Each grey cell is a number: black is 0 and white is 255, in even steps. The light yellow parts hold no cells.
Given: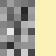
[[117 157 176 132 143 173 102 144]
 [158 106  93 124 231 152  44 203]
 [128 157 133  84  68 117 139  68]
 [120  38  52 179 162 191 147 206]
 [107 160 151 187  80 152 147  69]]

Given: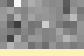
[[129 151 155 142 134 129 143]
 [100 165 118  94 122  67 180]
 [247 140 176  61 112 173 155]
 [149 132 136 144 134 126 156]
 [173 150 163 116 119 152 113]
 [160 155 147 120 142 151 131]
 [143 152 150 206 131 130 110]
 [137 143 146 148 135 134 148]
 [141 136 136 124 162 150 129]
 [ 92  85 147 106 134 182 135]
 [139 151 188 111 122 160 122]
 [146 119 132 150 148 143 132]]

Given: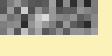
[[ 89  84 152 127 120]
 [125 153 112 136 164]
 [152  82 129 141  86]
 [111 205  69  43 192]
 [ 88  79 131 149 129]
 [ 84 145 193 180 166]
 [ 91 109 218 151  87]
 [160 152 152 127 108]
 [ 51  82 134  80 142]
 [140  94 127 151  94]
 [ 48  94 146  94 147]
 [130 147  92  75 148]
 [ 39 132 109  43 133]
 [124 123 137 137 159]]

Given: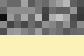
[[126 103  15 140  79]
 [104 141 154  68 150]
 [105 141 114  98 155]
 [163 140 169  72 133]
 [ 92 143 104 109 117]
 [117 119 184  86 157]
 [105  68  63 145 101]
 [140 109 174 133 122]
 [161  96 195 108 112]
 [183  97 168 146  89]
 [ 96 149  74  83 104]
 [ 81  61  55 139 107]]

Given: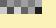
[[102 202]
 [154  75]
 [124 210]
 [159 100]
 [128 163]
 [173  29]]

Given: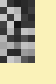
[[198  60 199  65  55 183 164 180  47]
 [ 52 200  59 202 182  59 178  42 201]
 [ 33 178 194  21  56  45 126  40 178]
 [ 42  40  61  54 195  80 194 154  87]
 [ 51  62  41  55 184  51 185 146  65]]
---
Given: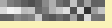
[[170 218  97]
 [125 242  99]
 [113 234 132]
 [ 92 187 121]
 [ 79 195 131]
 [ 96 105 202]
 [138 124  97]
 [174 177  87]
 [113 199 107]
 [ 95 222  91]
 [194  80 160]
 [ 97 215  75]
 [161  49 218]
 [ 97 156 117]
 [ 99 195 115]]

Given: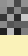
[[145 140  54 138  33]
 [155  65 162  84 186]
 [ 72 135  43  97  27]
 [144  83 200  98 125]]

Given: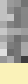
[[193 193 193 168 199 165 193 223 149]
 [154 141 197 131 171 141 125 109 170]
 [146 121 118 118 168 110 117 118 118]
 [115 134 133 133 157 128 166 168  61]]

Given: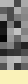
[[183  95 155  20  26   5 110  36 154  85]
 [182  76  75 124 163 153 132  53 183 180]
 [ 72 174 121  39 195 105  64  56 190  55]
 [169 141 134 153 130 156  35  78 149  99]]

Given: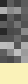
[[ 40 177  40  95  40  81 190  95  81]
 [ 92 139  92  82  73  82 185 139  73]
 [ 68 153  68 115  77 106  87 191  96]
 [ 91 100  91  82 137  82 173 155 164]]

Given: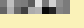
[[123 100]
 [191 177]
 [126 106]
 [123  64]
 [ 92 171]
 [225 178]
 [120   8]
 [209  36]
 [142 131]
 [123 123]]

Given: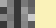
[[167  64 136  56]
 [121 129 117 130]
 [ 54  54  54  54]
 [120 156 140 133]
 [ 95 106 203  90]]

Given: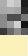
[[174 169 137 139  58]
 [208 172  76 158 104]
 [194 165  77 208 140]
 [ 29  43 119  21  92]]
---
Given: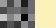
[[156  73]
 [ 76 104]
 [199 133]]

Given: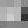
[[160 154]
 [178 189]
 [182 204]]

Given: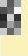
[[197  89]
 [ 78 101]
 [ 37 206]]

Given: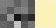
[[126 123]
 [120  92]
 [ 83 151]]

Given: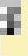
[[195 195]
 [246 131]
 [161 109]]

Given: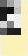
[[101 164]
 [ 25  18]
 [ 30 243]]

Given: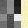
[[ 93 139]
 [103 144]
 [139  80]]

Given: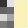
[[ 51 226]
 [ 99 108]
 [217 166]]
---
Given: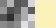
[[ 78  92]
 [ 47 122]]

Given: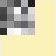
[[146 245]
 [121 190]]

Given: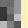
[[117 147]
 [ 92 192]]

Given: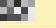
[[108 241]
 [ 82  82]]

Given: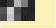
[[207  74]
 [195  86]]

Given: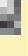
[[200 111]
 [120 126]]

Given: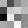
[[201 212]
 [236 113]]

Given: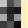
[[ 31  24]
 [ 46 152]]

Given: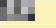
[[178  95]
 [141 130]]
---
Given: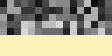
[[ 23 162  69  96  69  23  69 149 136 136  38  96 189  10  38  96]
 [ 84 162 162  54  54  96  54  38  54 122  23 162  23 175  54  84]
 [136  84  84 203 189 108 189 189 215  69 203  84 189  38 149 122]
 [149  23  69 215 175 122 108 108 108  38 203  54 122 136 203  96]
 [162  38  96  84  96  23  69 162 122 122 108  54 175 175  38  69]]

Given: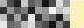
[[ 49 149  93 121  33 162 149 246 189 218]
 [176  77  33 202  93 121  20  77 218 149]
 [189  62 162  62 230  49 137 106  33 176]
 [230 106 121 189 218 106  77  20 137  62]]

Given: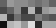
[[ 16 181 195 153 222  43 167 167]
 [ 72  99 140  56 181  56 153 167]
 [ 99 153 140 140 126 112 126  99]
 [181  56 112  72  72 126  99  84]]

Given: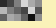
[[ 42  69 127 213 169 141]
 [ 98 169 153  98  16 141]
 [184 127  98  69 213  85]]

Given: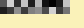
[[ 30  59 142  59 128 142  75 208  59 116]
 [ 87 208  46 194  30 182  17   1  30 194]]

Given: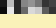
[[ 11 230  39 105 216 202  92  52]
 [ 25 188  39 133 147 117  52  67]]

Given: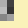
[[134 159]
 [174  65]
 [189  53]]

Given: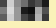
[[ 69 206 139 110  56  81  27]
 [ 95 206 152  69  41 180  56]
 [124 218 152  27  15 168  81]]
